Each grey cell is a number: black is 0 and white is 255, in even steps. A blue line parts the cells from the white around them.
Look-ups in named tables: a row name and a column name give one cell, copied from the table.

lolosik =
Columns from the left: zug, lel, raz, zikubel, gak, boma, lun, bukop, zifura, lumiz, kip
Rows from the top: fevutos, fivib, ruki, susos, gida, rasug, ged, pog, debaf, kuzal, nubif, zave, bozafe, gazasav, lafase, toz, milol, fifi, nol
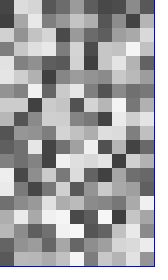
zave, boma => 223
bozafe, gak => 121
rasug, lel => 206
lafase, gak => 173
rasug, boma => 156
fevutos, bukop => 72
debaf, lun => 120
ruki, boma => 154
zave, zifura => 63
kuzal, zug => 84
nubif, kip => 105
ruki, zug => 209
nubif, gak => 114
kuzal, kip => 192
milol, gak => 241
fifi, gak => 167
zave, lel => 112
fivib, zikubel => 127
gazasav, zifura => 169
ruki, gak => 74
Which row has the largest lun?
nubif

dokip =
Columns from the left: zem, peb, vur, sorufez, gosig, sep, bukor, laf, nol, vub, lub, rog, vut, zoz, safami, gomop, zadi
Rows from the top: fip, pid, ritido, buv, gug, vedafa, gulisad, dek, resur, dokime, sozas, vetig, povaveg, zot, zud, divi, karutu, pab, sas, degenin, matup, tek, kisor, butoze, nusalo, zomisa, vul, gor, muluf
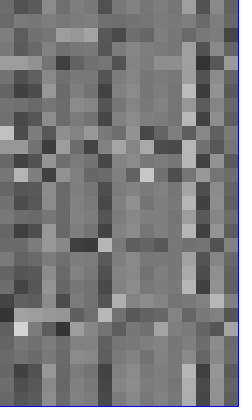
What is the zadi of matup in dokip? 96
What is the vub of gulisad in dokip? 138
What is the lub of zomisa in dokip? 114
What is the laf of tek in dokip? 84
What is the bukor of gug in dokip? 112
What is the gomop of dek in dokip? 132
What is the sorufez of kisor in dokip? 152
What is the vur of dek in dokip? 105
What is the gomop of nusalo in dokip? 139
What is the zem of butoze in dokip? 96
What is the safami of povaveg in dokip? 152
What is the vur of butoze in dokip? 124
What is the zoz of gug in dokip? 159
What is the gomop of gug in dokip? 87
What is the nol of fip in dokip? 120
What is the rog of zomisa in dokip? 130
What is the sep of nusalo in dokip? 129
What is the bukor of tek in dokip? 114
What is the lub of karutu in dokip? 117

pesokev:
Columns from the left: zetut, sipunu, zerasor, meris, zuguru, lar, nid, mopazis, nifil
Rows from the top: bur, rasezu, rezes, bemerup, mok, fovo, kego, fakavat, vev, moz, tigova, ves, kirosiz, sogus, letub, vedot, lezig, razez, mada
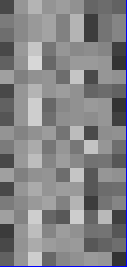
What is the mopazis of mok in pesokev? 150
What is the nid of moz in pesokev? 74
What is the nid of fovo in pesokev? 74
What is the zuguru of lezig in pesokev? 157
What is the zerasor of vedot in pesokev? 206
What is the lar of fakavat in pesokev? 145
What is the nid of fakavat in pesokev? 154
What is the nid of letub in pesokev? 60
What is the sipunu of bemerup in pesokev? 153
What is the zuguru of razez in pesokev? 150
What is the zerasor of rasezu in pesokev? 153
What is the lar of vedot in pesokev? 205
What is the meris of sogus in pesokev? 148
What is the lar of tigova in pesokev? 119
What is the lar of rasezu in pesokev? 180
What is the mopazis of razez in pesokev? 99
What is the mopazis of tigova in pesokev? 150
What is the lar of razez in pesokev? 154
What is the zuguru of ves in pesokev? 157

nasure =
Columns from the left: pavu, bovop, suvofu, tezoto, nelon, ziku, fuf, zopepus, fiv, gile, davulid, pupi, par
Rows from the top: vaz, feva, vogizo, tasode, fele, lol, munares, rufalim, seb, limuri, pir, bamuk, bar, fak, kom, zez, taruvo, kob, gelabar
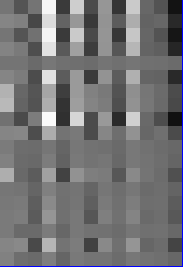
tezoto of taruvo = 123
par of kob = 68
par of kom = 92
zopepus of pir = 112
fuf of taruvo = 114
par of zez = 88
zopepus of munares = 121
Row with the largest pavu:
rufalim

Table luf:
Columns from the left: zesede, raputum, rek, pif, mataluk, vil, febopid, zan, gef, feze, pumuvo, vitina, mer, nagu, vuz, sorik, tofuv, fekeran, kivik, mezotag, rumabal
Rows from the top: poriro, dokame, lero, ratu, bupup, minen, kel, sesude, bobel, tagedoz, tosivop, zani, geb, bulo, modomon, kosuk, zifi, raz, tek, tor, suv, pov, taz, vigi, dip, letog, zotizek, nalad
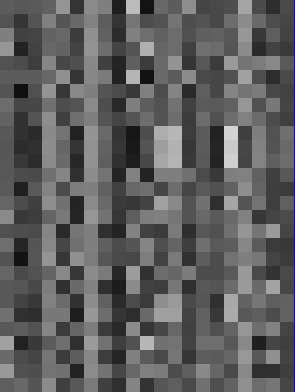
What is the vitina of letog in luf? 73
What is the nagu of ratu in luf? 65
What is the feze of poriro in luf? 187
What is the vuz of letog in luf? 93
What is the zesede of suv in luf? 88
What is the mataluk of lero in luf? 103
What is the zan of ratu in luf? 109
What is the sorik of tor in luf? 75
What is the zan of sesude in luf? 77
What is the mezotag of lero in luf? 94
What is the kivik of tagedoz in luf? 127
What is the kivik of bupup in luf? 124
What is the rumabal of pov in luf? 97
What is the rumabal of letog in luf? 67
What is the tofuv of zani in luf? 206
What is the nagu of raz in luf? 62
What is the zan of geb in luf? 115
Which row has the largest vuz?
zotizek

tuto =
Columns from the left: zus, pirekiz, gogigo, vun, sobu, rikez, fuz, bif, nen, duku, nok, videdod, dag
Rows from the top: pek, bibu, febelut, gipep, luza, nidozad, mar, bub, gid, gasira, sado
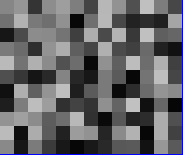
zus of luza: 186
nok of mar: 107
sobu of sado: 24
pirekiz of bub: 125
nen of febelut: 179
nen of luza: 95
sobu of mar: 191
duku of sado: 90
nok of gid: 44
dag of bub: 6

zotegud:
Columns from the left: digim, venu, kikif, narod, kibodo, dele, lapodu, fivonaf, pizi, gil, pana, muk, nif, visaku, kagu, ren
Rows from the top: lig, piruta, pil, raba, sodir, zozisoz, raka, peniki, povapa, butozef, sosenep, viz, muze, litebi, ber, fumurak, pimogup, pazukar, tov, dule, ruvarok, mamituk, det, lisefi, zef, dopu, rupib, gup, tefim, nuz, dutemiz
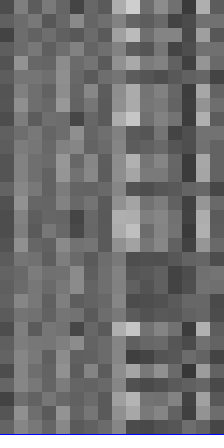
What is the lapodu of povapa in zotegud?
103
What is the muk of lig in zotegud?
140
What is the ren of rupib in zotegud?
98
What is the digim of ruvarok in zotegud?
95
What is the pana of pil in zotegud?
111
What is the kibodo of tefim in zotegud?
104
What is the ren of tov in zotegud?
77

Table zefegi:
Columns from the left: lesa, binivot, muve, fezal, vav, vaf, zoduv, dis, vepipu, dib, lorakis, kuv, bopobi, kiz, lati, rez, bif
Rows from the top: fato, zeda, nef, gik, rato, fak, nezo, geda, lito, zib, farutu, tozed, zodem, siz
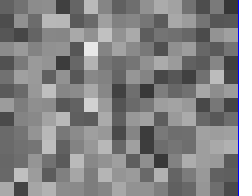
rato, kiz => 97
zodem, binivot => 192
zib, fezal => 184
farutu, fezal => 190
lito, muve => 137
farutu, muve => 117
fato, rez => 122
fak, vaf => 87
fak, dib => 150
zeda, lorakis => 118
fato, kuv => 171

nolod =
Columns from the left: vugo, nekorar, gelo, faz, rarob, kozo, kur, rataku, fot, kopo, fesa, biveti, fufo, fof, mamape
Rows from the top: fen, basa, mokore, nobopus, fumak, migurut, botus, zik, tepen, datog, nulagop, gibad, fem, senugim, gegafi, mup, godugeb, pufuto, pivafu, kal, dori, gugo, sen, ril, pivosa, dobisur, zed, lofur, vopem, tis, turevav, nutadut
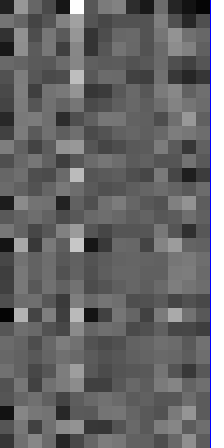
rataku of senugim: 80
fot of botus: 88
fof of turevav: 92
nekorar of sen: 179
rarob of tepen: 44
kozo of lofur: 140
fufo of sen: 170
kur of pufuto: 22

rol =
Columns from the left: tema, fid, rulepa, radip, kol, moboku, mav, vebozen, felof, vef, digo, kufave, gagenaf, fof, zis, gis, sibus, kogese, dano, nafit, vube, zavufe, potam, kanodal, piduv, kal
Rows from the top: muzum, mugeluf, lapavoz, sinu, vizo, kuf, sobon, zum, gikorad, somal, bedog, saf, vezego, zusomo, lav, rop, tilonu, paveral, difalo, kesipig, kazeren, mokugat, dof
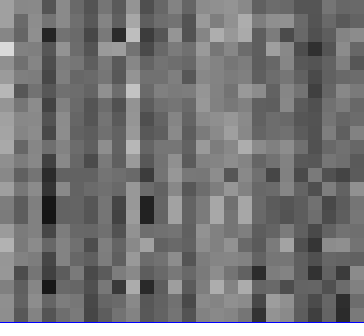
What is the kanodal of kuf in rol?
97
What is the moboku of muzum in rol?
105
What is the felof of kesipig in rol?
125
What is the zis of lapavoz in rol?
133
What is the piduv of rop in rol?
94
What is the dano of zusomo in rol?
104
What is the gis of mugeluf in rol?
126
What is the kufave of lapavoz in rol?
86
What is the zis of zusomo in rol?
109
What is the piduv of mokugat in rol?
46
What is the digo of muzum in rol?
79
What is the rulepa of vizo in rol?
133
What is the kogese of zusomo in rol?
130
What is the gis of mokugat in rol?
132
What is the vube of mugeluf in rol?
145
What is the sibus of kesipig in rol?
116

